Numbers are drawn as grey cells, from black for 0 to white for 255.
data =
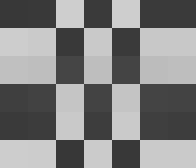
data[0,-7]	56
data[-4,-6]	190
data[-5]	[205, 202, 57, 201, 58, 200, 200]
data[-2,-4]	61
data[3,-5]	197
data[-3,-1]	67
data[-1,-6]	204
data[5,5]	202
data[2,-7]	192
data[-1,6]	202
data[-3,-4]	67
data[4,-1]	61

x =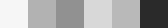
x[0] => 246
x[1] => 178
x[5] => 42

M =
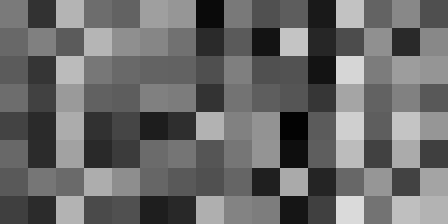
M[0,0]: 122
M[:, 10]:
[93, 196, 82, 85, 3, 14, 170, 21]
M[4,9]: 147
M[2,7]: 79
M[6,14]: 66
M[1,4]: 143
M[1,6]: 113
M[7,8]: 131
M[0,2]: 180
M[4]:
[67, 42, 172, 49, 69, 29, 46, 178, 129, 147, 3, 91, 207, 94, 196, 150]
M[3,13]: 98
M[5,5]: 107
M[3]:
[109, 65, 154, 97, 93, 128, 124, 51, 115, 94, 85, 54, 165, 98, 129, 88]
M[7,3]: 74
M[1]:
[104, 128, 91, 181, 143, 134, 113, 42, 90, 19, 196, 38, 76, 144, 41, 136]
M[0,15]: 79
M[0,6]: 150
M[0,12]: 194
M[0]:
[122, 50, 180, 109, 98, 159, 150, 10, 121, 80, 93, 25, 194, 99, 136, 79]
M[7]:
[63, 43, 179, 74, 80, 30, 40, 175, 131, 125, 21, 64, 218, 115, 191, 179]
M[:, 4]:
[98, 143, 105, 93, 69, 59, 142, 80]
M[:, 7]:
[10, 42, 79, 51, 178, 85, 80, 175]
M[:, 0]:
[122, 104, 91, 109, 67, 104, 89, 63]
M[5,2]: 162

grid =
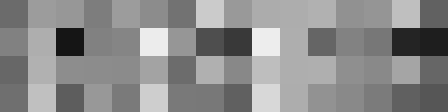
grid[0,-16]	107
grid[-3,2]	21
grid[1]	[129, 174, 21, 129, 133, 236, 150, 78, 57, 237, 174, 101, 130, 119, 36, 30]
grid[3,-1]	86
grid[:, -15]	[156, 174, 177, 192]
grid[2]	[103, 177, 141, 140, 139, 163, 108, 176, 136, 190, 174, 175, 143, 137, 165, 102]
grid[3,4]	122
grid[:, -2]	[191, 36, 165, 96]
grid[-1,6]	121
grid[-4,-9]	203
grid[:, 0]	[107, 129, 103, 111]
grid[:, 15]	[97, 30, 102, 86]
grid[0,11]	177
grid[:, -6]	[173, 174, 174, 173]

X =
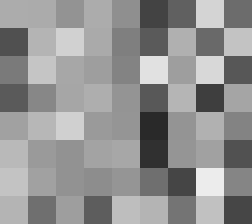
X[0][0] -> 172
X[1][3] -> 170
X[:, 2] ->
[147, 209, 167, 166, 208, 146, 146, 158]
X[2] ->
[122, 197, 167, 158, 131, 225, 158, 216, 87]
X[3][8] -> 165
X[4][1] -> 183
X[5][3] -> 163
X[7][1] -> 111
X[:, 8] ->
[108, 195, 87, 165, 131, 81, 133, 70]
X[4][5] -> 41
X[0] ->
[172, 171, 147, 172, 143, 67, 96, 212, 108]
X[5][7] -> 161
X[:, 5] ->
[67, 90, 225, 88, 41, 48, 111, 180]
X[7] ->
[180, 111, 158, 93, 190, 180, 116, 193, 70]
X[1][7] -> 105
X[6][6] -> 69
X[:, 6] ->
[96, 176, 158, 181, 148, 149, 69, 116]

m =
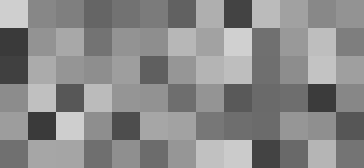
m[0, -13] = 207
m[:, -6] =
[175, 162, 180, 148, 119, 193]
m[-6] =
[207, 135, 127, 101, 114, 123, 97, 175, 67, 187, 161, 136, 147]
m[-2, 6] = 162
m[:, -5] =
[67, 208, 190, 89, 110, 203]
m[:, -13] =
[207, 58, 64, 140, 157, 112]
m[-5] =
[58, 147, 168, 115, 147, 142, 183, 162, 208, 112, 153, 190, 126]
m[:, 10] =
[161, 153, 141, 110, 150, 105]
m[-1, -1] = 116
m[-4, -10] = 142
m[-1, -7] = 150
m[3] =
[140, 192, 87, 187, 149, 146, 110, 148, 89, 106, 110, 59, 135]
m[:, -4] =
[187, 112, 111, 106, 107, 67]
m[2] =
[64, 171, 149, 142, 158, 95, 150, 180, 190, 111, 141, 195, 159]

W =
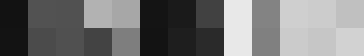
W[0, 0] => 18
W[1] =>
[19, 75, 80, 67, 126, 19, 30, 42, 232, 128, 203, 198, 210]
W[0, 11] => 204
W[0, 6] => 26
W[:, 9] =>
[131, 128]

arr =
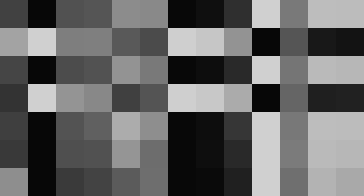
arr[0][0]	65
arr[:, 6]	[8, 207, 8, 207, 8, 8, 8]
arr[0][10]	121
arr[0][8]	47
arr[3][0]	51
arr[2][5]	121
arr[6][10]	111
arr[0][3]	85
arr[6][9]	208
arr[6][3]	67
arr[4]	[63, 7, 83, 96, 172, 142, 8, 13, 54, 208, 120, 189, 188]
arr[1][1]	208
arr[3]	[51, 208, 148, 136, 64, 84, 207, 200, 171, 7, 101, 31, 33]
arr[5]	[57, 7, 79, 81, 149, 109, 8, 14, 41, 208, 123, 186, 183]
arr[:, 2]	[81, 126, 76, 148, 83, 79, 58]
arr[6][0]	142
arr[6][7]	10
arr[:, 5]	[137, 75, 121, 84, 142, 109, 110]
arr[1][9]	7
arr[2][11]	186
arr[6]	[142, 7, 58, 67, 91, 110, 8, 10, 32, 208, 111, 179, 169]

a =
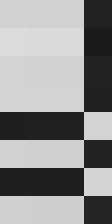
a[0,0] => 210
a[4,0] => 31
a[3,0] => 211
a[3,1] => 211
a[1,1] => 217
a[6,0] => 31
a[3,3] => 33
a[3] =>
[211, 211, 211, 33]
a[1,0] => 219
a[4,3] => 211

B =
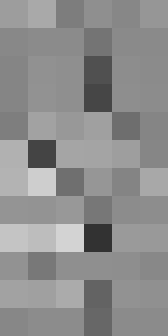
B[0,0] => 157
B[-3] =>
[146, 120, 143, 143, 142, 136]
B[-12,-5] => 169
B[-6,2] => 111
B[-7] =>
[177, 68, 165, 164, 158, 134]
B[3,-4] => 143
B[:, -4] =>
[125, 139, 143, 143, 152, 165, 111, 152, 211, 143, 171, 140]
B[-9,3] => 70
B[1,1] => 139
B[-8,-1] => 133
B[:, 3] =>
[143, 116, 80, 70, 160, 164, 150, 119, 50, 143, 99, 103]
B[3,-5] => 146
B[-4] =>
[196, 189, 211, 50, 154, 153]
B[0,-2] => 135
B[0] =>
[157, 169, 125, 143, 135, 150]
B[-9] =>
[133, 146, 143, 70, 142, 140]
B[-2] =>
[162, 160, 171, 99, 146, 144]
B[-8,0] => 126
